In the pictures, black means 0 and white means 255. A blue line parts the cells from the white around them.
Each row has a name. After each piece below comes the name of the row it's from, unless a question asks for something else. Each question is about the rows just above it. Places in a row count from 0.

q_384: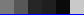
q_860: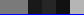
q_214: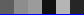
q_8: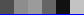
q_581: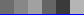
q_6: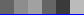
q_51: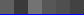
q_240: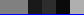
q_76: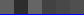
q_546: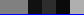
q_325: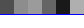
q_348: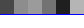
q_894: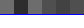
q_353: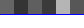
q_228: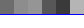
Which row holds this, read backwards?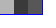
q_228
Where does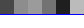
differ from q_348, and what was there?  5, [181]
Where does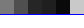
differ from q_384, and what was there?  1, [87]
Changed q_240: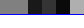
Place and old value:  3, [45]
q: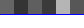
q_353
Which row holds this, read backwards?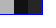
q_860
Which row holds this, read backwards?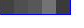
q_51

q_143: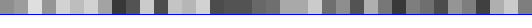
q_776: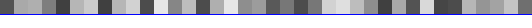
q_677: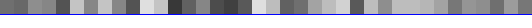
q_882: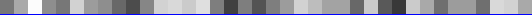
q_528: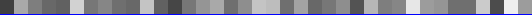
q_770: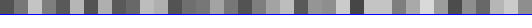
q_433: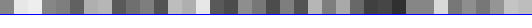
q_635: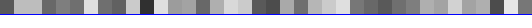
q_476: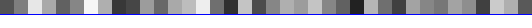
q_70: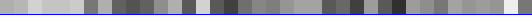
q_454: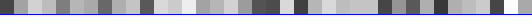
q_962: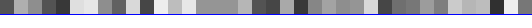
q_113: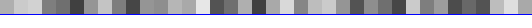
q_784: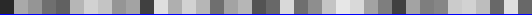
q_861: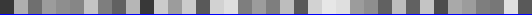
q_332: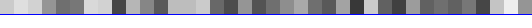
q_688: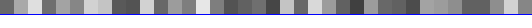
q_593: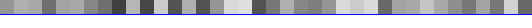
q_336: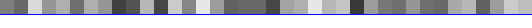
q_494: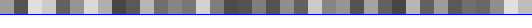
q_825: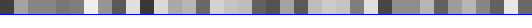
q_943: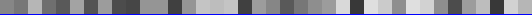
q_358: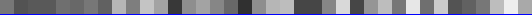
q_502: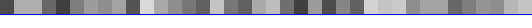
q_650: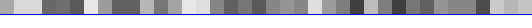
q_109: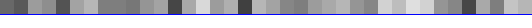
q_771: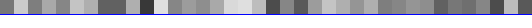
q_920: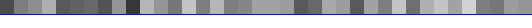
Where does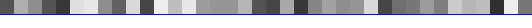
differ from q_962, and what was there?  14, [149]
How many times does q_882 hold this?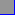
0
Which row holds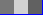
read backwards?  q_528

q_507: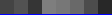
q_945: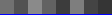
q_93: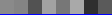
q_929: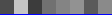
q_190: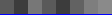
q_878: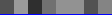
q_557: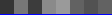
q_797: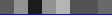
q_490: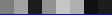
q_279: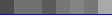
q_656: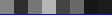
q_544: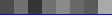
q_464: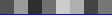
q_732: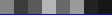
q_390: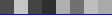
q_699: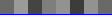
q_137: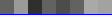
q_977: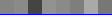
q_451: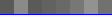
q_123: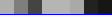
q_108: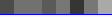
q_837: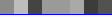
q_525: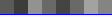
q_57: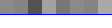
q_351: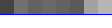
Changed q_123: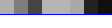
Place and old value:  7, [22]
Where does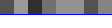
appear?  q_878
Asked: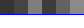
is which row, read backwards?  q_945
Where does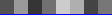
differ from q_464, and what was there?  2, [47]

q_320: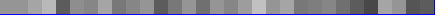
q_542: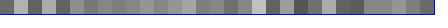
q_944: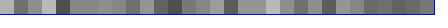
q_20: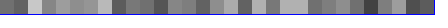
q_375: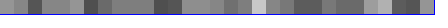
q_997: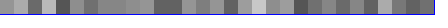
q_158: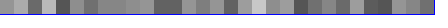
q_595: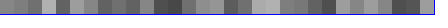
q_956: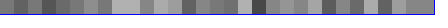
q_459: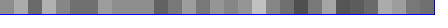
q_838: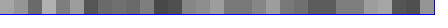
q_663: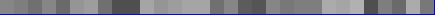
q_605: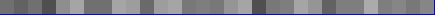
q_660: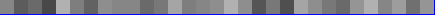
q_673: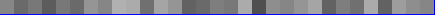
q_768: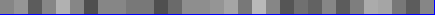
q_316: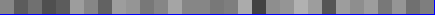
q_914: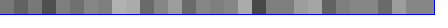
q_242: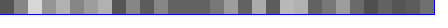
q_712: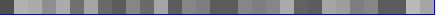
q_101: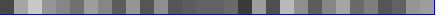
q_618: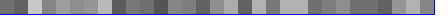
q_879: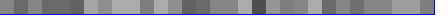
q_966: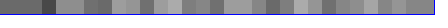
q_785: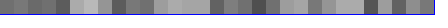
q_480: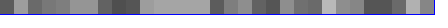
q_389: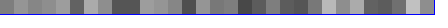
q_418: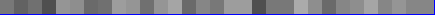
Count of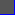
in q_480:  4
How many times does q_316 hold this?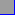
5
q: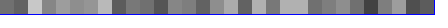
q_20
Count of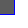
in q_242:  3

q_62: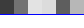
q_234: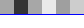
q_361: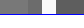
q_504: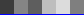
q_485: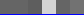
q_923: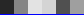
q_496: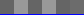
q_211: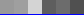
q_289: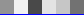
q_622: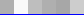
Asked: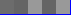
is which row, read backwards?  q_496
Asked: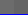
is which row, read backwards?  q_496
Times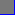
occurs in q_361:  2
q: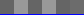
q_496
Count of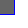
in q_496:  3
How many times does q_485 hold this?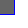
3

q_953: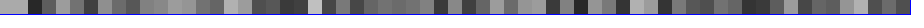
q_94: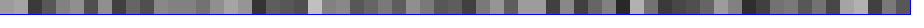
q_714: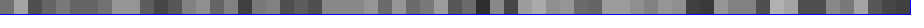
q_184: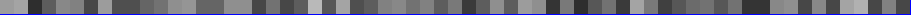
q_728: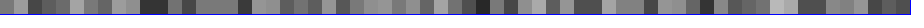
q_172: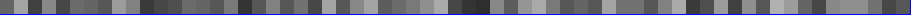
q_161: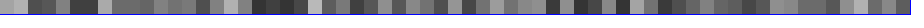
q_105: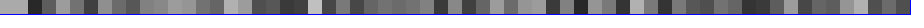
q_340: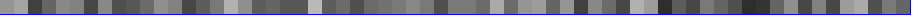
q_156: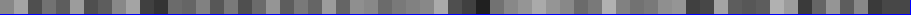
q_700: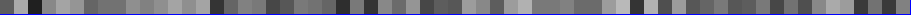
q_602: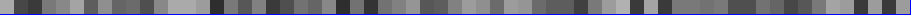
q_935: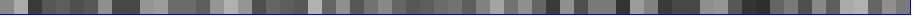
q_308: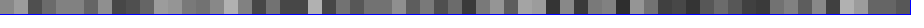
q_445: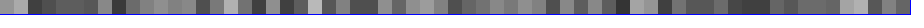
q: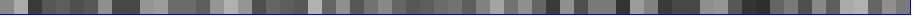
q_935
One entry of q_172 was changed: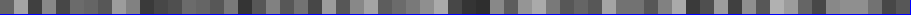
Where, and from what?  23, [164]
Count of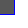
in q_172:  10

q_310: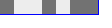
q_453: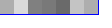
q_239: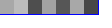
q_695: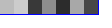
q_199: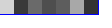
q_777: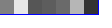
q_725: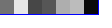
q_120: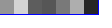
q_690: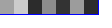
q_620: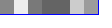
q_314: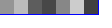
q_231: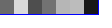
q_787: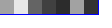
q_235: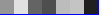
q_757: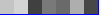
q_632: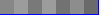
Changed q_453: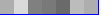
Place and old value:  5, [196]
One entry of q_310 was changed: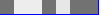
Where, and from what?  4, [237]
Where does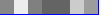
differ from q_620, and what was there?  2, [121]
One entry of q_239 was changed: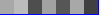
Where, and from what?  6, [71]
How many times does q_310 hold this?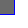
0
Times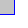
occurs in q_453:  1
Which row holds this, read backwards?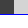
q_757

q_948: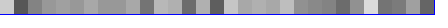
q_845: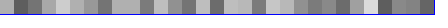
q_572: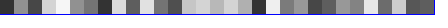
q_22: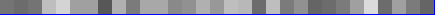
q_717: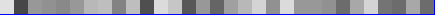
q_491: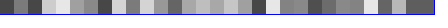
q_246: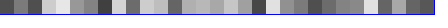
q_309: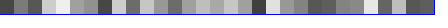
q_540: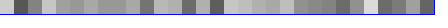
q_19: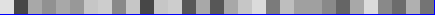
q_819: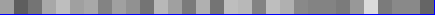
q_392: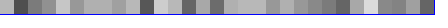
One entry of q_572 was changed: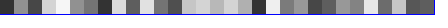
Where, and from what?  28, [205]
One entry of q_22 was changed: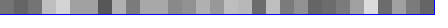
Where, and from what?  1, [108]

